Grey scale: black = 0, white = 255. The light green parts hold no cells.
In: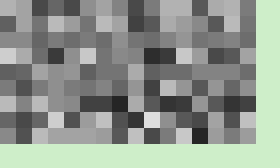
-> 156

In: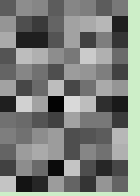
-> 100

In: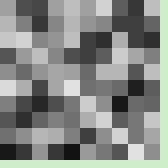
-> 142

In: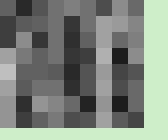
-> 69

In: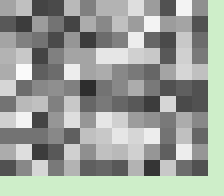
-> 81

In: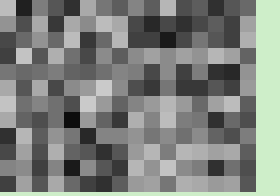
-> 86

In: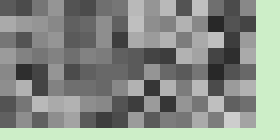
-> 163
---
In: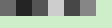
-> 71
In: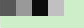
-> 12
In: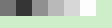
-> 215
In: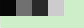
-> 41
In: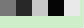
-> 5
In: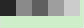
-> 158
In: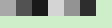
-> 147
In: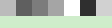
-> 47
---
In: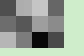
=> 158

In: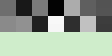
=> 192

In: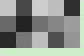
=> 134

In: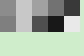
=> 23

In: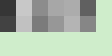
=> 180

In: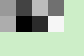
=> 43

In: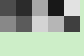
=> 182

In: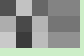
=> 117

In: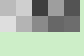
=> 103
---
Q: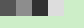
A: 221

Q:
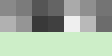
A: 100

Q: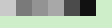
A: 168

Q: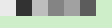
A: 132

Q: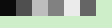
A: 129

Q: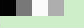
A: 174
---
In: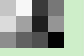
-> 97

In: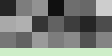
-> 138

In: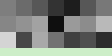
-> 64

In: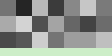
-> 157

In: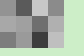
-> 154

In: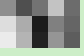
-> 34

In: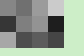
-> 77
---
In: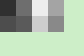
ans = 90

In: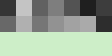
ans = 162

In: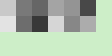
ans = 214

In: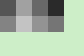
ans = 195

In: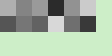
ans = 216

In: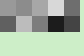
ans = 125

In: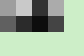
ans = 43

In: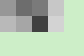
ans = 166
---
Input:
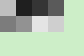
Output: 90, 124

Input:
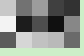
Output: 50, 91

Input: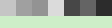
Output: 44, 197

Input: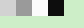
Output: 13, 210

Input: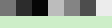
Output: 236, 117

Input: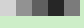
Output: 123, 211

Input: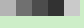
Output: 202, 180

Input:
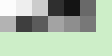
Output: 105, 179

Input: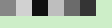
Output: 52, 134

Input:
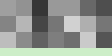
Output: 78, 189
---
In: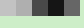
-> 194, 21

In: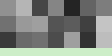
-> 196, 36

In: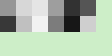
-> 242, 23

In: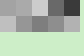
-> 204, 58

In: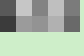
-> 198, 59

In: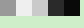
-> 239, 9

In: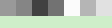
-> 251, 65

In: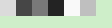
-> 249, 35

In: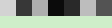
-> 211, 11

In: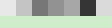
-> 232, 53
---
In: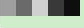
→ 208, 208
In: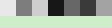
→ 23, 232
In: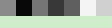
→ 56, 244
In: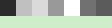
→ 153, 255
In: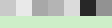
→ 180, 233
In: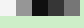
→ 15, 244
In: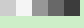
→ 151, 245
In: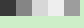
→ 215, 238
